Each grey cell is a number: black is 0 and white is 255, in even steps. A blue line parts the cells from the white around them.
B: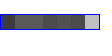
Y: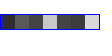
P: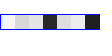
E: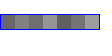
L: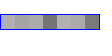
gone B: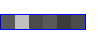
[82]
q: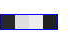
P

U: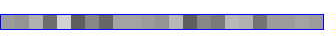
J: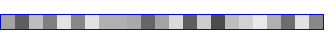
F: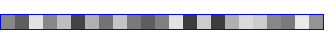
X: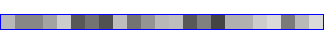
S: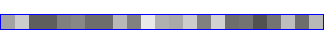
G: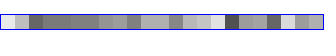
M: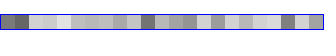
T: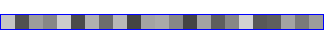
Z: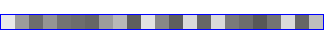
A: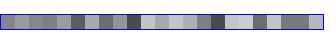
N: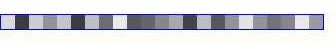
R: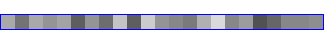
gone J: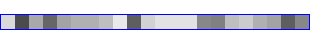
[109]
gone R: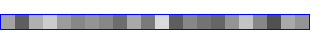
[142]
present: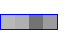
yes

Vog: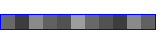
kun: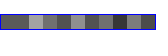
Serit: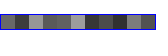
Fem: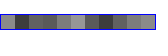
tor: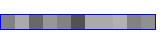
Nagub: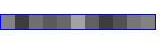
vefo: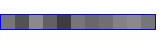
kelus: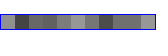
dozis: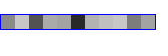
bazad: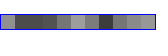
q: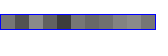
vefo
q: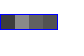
Vog
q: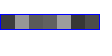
Serit
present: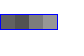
no
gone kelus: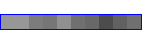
[68]
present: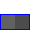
no

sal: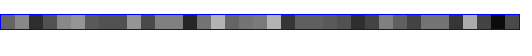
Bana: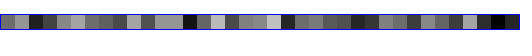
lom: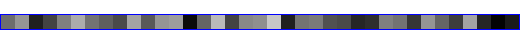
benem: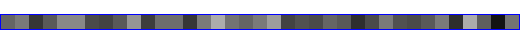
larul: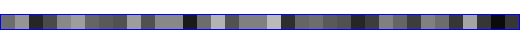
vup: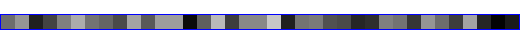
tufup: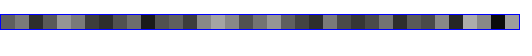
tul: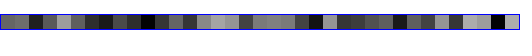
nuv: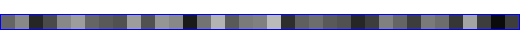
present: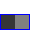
yes
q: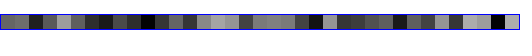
tul
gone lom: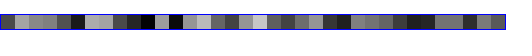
[143]
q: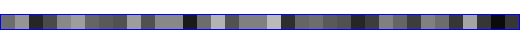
larul

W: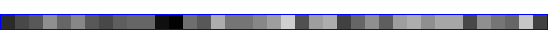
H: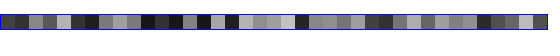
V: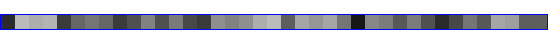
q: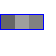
H
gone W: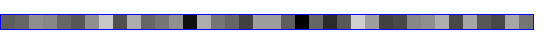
[110]
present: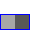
no
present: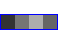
yes
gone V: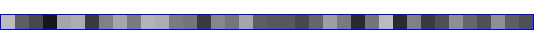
[150]

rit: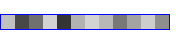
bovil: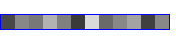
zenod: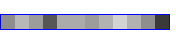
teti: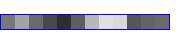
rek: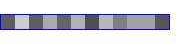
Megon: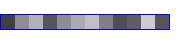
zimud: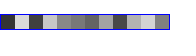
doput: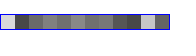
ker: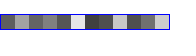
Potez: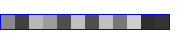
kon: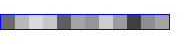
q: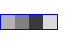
bovil
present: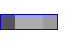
yes
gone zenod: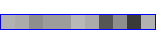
[211]
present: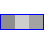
no
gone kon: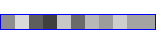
[149]
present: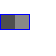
no
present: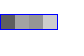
yes

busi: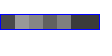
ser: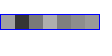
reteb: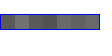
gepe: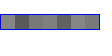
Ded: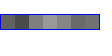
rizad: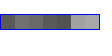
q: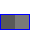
gepe
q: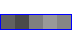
Ded
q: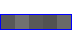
reteb
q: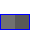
reteb

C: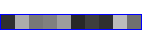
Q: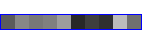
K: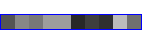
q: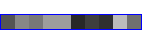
K
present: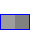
no
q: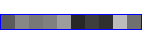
Q

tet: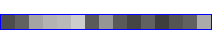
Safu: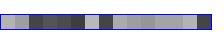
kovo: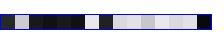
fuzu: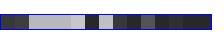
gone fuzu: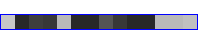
[48]
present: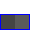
no
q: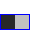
fuzu
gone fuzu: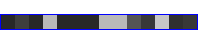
[192]

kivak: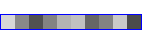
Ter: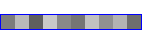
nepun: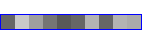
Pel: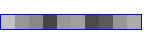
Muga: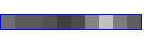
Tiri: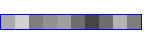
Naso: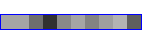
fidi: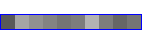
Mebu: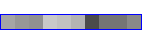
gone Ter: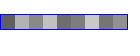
[186]
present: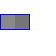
yes

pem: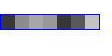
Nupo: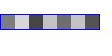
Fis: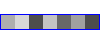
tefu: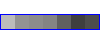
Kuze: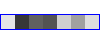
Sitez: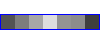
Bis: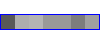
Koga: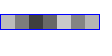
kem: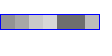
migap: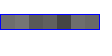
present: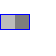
yes
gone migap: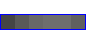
[117]

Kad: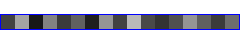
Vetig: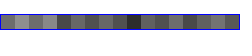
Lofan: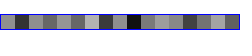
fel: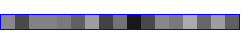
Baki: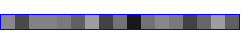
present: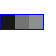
no
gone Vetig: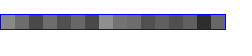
[88]
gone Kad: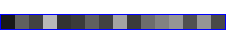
[31]

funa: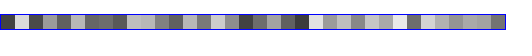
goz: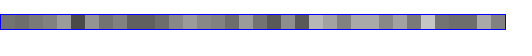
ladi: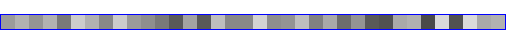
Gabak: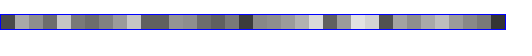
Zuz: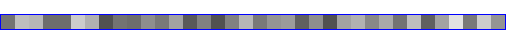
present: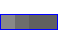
no
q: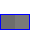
goz
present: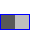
yes
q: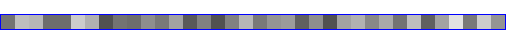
Zuz
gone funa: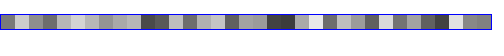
[102]

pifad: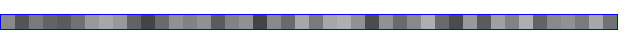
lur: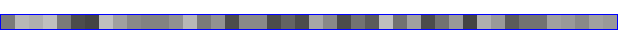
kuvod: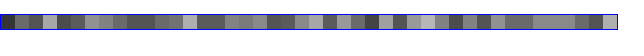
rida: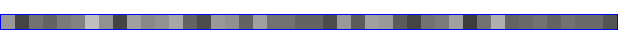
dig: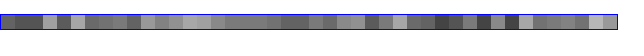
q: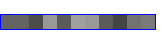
rida
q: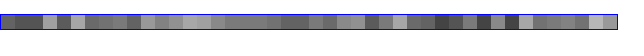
dig
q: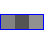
kuvod
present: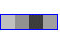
no

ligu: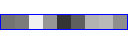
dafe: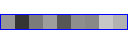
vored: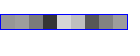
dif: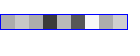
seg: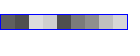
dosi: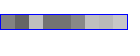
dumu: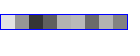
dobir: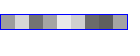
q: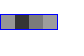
dafe
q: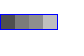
seg
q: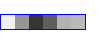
ligu
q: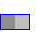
seg

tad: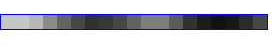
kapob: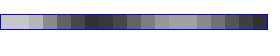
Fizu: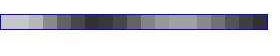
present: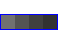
yes
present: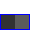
no

